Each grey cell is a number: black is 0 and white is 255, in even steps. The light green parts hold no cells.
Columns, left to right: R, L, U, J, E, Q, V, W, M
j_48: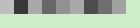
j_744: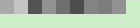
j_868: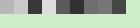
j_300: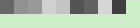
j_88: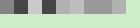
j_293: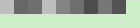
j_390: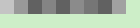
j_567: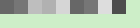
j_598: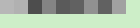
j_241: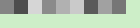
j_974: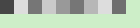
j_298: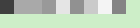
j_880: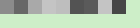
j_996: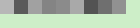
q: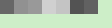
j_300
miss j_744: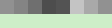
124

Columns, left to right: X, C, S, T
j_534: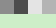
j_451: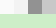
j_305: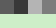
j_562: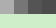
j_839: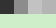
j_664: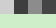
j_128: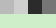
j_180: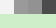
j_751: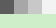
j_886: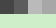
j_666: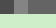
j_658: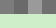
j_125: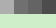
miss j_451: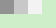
250
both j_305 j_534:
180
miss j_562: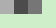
84

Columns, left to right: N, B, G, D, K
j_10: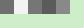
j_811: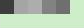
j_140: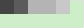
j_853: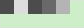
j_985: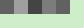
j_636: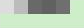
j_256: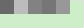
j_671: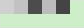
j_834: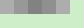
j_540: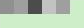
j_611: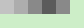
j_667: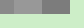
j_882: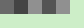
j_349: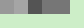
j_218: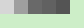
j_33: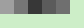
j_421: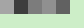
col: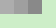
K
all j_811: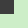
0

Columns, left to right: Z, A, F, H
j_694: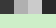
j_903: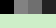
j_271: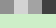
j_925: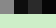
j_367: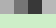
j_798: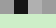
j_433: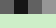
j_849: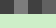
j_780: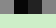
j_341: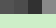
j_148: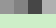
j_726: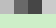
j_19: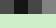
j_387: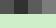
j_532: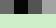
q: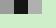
j_798
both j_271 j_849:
64
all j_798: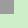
0 3
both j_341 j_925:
136
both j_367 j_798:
176
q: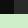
j_925
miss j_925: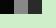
13

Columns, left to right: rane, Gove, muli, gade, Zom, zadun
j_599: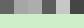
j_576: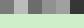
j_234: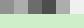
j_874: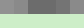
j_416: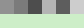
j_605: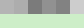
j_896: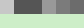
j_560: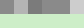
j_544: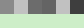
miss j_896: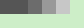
123
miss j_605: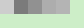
130
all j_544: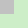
1 4
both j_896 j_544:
108
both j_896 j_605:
123
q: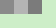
j_560
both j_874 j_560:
138

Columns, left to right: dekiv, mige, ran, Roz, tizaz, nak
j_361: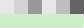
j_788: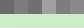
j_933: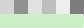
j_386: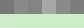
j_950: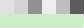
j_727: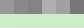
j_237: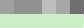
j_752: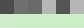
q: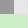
j_361
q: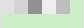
j_950
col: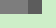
nak

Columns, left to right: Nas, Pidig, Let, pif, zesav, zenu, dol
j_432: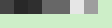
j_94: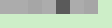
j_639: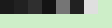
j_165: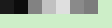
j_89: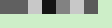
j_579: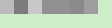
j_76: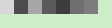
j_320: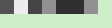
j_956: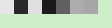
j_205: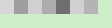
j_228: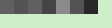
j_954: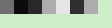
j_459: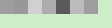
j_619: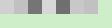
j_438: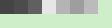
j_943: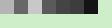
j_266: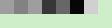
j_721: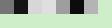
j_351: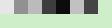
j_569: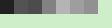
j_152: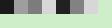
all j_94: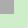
0 1 3 5
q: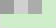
j_205
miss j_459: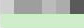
152
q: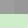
j_459
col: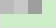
zenu
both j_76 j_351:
61

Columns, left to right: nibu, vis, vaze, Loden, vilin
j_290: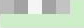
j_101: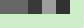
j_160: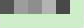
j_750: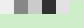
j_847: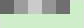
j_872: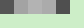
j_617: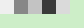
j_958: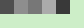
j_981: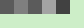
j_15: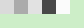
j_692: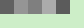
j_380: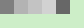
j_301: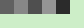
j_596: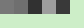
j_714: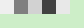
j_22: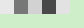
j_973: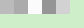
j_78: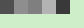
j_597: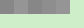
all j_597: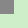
0 2
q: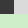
j_617
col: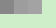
vis
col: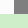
vaze

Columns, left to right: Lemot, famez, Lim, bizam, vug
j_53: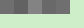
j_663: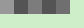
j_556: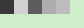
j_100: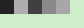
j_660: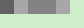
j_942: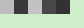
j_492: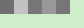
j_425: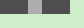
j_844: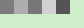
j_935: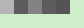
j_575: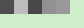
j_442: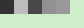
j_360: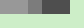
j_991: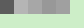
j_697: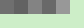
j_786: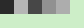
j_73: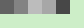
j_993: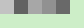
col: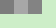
Lim
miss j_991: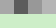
160
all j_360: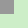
0 1
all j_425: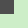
0 1 3 4
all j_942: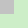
2
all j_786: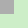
4
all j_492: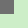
0

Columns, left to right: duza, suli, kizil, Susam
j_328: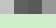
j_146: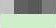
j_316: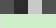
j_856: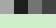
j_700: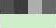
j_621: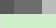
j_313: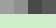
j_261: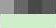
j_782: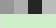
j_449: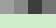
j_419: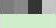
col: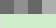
suli
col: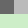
Susam
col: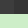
kizil

